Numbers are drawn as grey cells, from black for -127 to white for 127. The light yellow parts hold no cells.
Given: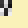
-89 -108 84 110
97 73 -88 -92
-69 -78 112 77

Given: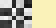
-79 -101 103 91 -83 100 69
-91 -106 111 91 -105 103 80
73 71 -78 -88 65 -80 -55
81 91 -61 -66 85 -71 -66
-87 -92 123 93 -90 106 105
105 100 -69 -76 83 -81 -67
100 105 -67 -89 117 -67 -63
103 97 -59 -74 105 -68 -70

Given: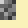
-71 6 2 -61 13
-16 -46 -1 -22 -76
5 -25 -58 30 -12
80 -24 30 -45 -43

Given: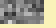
-59 -38 -61 31 -6 29
-5 -14 -55 -14 -7 -4
-35 -66 -27 15 -4 4
-24 25 -34 54 -3 7
-38 4 28 50 -2 -11
16 12 -25 6 -10 -25
13 28 45 16 -4 -38
-27 -41 -11 -76 -20 12
-42 48 25 -33 -34 82
-16 -1 6 -74 -21 -6
14 -3 41 42 6 -48

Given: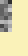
-79 29 74 -24 11 67 38 74
5 -19 15 -5 -42 46 -1 -31
37 -25 -30 -28 -9 56 -54 9

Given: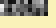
-78 -57 -59 -108
61 19 -23 -17
29 13 -74 -91
18 -13 -21 -54
-121 -67 -103 -21
42 -47 -27 -2
-69 -28 -26 -74
25 -7 -45 11
-104 31 20 -25
-110 -55 -108 -50
-12 -5 -53 -25
-61 109 87 11
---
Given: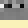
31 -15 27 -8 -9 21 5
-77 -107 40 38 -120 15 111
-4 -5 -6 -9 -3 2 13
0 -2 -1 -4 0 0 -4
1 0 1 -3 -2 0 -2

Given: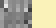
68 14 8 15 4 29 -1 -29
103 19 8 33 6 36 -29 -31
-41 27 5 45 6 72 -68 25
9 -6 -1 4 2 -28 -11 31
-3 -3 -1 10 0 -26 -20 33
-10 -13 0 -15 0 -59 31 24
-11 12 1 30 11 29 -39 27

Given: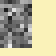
-41 -76 -45 -17 47 40 26 -8
30 38 3 9 11 -36 -87 42
-98 -5 97 47 32 -67 -27 6
17 81 -52 32 -36 -13 -77 15
-4 -98 14 16 30 -28 11 54
-7 -69 -21 -16 -1 -19 -2 -12
-50 -30 -25 -45 78 -15 64 30
-7 -67 -7 12 18 -76 91 2
-32 43 -58 -37 -67 25 40 -32
6 18 -9 -14 -22 8 -23 -55
-11 55 -46 -12 -24 -17 63 4
12 108 -30 -25 -62 -48 -50 -53

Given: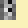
34 -113 32 -22
48 49 -30 -49
100 -112 -15 -20
15 74 -38 -28
51 13 -16 -25

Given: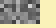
31 24 -11 51 -10 -20 -55 -29 5 -15
-51 -28 -50 26 -30 -43 81 4 -78 50
33 16 -47 39 -40 -37 -25 -19 12 -59
-10 18 8 16 7 17 -34 -28 -41 -10
-15 4 37 -34 17 14 -30 -17 3 14
-12 -14 -62 62 -19 7 38 23 -67 -26

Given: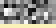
-35 35 -1 62 -4 36 6 -105 -48 12 -90 26 35 74
-125 -22 -103 -36 -20 -65 60 31 -68 -45 -27 9 17 -9
126 100 33 40 -7 44 -99 -112 34 13 -5 38 17 9
112 69 55 -38 -5 64 -98 17 61 23 119 -3 28 -69
-73 -38 -47 -92 17 -20 3 111 -19 -39 81 -33 -1 -49
-4 29 85 73 20 117 -18 -97 -23 55 -56 -1 46 89
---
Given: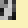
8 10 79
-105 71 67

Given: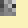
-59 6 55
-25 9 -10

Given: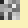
32 27 -19
36 50 57

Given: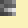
-17 -44 -34
-41 24 64

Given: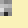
67 60 51
94 23 22

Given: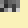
18 -87 -35
-82 7 68

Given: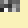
-36 -54 -77
-91 122 -39
